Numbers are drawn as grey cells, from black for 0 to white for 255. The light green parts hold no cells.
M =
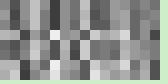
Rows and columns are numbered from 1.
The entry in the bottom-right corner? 82
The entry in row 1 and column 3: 144
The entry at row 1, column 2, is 82
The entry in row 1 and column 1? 133
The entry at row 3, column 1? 133
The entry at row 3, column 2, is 82
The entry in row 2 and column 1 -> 154
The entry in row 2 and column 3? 144
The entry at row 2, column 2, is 71
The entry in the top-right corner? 114

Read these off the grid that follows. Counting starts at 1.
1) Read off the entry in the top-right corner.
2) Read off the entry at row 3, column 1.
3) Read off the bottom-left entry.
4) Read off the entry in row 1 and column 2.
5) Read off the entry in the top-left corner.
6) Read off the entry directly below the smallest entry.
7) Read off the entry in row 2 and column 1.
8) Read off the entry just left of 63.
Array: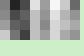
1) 105
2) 157
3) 202
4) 35
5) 128
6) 74
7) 137
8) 116

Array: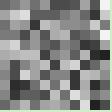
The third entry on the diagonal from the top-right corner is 132
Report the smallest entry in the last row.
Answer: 33
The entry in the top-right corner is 243
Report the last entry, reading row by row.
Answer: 75
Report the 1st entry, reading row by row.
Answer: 103
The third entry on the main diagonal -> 151
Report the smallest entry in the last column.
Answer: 33
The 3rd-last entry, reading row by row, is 221
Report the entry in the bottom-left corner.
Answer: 103
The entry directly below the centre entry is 64
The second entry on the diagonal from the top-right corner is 54
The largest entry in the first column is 190
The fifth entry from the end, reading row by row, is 151
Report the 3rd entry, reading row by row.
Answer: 151
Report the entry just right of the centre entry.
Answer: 151
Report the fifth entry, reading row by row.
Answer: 151
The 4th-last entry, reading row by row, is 84
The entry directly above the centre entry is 84

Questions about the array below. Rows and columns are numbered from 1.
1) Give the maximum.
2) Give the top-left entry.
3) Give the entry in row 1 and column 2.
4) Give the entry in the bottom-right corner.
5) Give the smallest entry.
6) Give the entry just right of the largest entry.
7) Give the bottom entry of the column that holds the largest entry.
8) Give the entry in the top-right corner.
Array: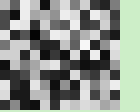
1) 247
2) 187
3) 96
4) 187
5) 5
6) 35
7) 219
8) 125

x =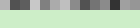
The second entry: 82
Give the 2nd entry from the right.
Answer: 160
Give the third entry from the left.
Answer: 94
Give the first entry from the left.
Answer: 181
